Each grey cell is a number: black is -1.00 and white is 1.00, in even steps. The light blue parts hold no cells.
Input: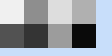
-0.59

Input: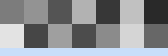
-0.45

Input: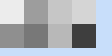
-0.06

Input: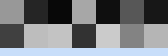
0.48

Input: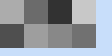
0.24

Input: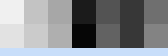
0.59
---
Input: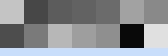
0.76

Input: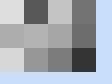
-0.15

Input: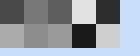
0.62

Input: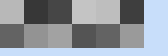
0.21

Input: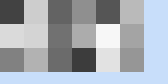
0.29

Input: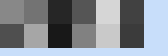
-0.54

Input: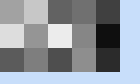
-0.88

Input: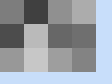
-0.13

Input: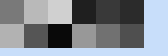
-0.38
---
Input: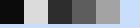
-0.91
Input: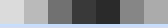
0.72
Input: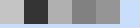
0.54
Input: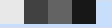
0.82
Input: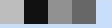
0.48
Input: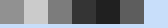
0.14
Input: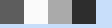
-0.27
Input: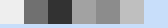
0.87
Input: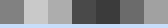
0.01
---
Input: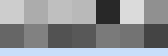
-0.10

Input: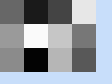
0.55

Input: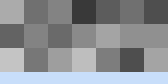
0.13

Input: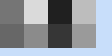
-0.58

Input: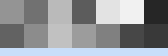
-0.44

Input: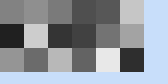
-0.10

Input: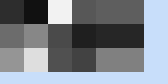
-0.70
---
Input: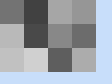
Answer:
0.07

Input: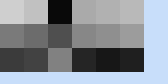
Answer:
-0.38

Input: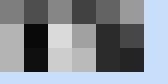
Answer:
0.71

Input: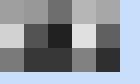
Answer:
-0.74

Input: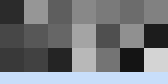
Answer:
-0.20

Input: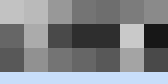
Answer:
-0.43

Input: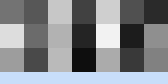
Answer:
0.40
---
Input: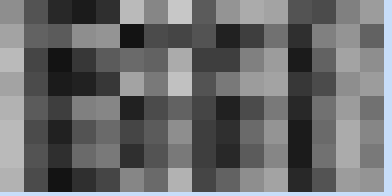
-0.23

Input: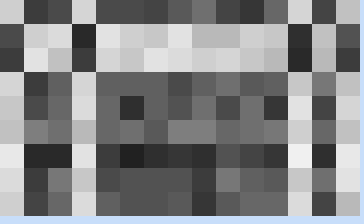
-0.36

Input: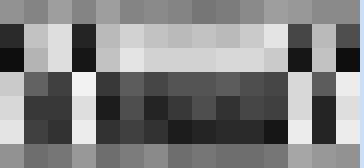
-0.39

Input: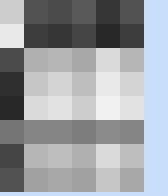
-0.52

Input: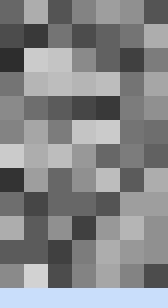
0.36
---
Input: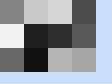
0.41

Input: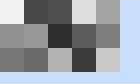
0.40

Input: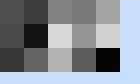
0.40

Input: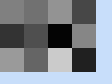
0.59

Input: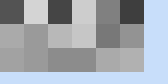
0.10

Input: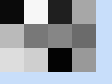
-0.98
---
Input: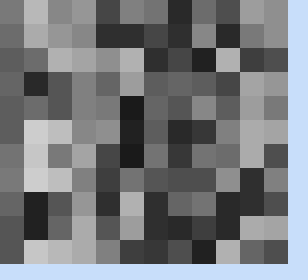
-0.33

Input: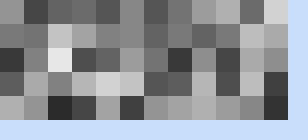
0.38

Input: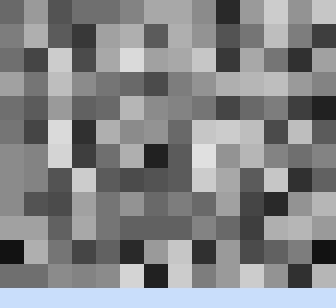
-0.13

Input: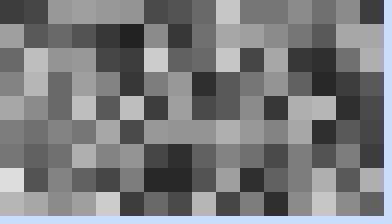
0.43

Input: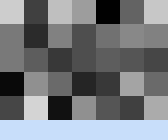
-0.45

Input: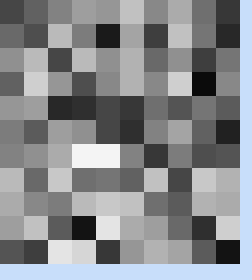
-0.34

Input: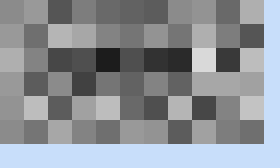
0.09
